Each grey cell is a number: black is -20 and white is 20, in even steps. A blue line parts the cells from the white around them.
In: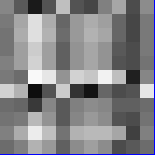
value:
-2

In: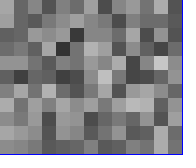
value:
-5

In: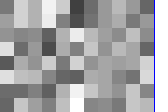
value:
3

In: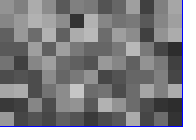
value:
-5

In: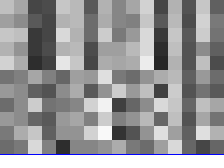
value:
11

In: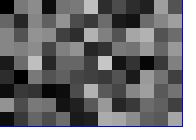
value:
1

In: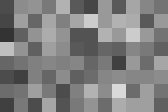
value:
-12

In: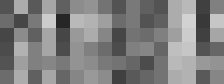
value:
-9
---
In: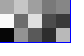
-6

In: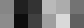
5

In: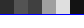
5

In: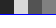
14

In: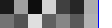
1

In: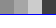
6

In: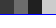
-3

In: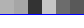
11
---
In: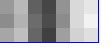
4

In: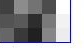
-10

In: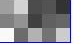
5

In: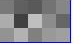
-1

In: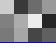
12

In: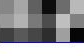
1
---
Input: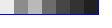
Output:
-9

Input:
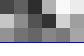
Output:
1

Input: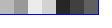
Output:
-14

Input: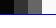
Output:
-12

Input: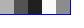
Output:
-15

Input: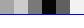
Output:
-19

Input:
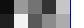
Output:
-6

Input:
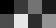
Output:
16
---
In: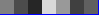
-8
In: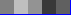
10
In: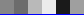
-3
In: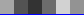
-7
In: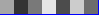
-12
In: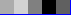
13
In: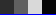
-5
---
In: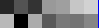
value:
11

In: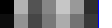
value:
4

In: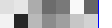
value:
19

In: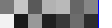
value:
-4

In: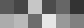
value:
-4

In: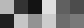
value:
-5

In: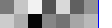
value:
-5
